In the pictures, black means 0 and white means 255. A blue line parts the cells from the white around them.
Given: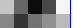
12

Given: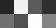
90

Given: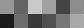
200

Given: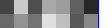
78

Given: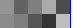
127

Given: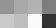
178

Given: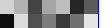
68
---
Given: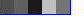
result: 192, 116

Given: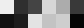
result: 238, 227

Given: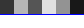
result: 224, 182

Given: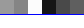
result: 252, 154

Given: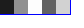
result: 253, 210

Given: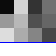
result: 221, 212

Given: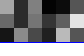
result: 228, 186

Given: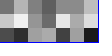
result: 240, 231
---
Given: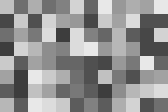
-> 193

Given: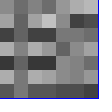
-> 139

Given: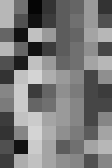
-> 183

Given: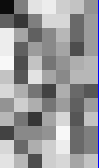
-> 12

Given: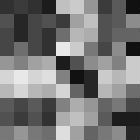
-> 49

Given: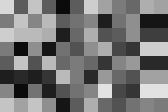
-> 216

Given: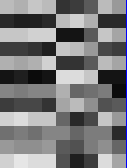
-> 187

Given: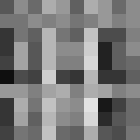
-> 87
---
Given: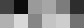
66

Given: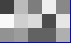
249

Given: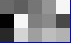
2

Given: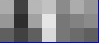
151

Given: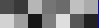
75

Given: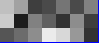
204

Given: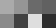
170

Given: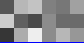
204

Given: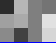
160
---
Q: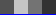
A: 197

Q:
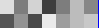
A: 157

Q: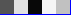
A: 8

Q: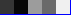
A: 156

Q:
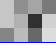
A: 187

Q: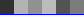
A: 188

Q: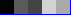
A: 68

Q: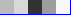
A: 50
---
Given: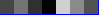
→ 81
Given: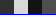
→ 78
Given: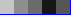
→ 86
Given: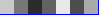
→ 170
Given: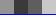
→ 200
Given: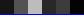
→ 3
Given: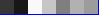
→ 156
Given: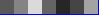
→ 163
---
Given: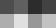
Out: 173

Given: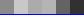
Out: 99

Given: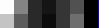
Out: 53

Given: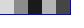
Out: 69

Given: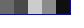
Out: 15

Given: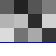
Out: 179

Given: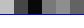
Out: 142

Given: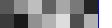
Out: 167
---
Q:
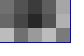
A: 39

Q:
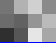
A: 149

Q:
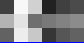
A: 110

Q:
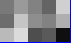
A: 142

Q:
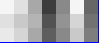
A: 180

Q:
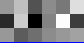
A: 0

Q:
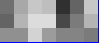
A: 220
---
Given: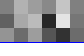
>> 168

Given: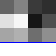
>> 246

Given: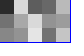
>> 168

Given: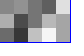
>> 75

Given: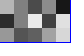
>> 128

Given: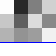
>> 95
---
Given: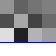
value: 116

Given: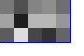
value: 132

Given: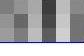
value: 168

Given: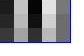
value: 5

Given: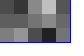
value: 137

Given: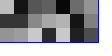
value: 86

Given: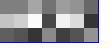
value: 166

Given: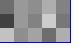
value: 142

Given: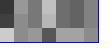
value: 120
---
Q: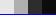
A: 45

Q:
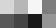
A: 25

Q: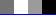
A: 155

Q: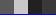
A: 33

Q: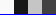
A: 197

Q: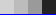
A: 154

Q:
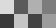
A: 67

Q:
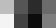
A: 12

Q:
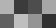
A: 148

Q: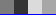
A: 219
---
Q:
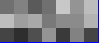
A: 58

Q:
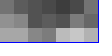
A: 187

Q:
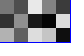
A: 221

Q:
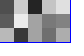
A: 163

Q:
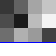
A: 176

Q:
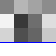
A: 79

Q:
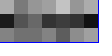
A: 93

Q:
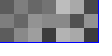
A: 179

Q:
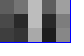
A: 169
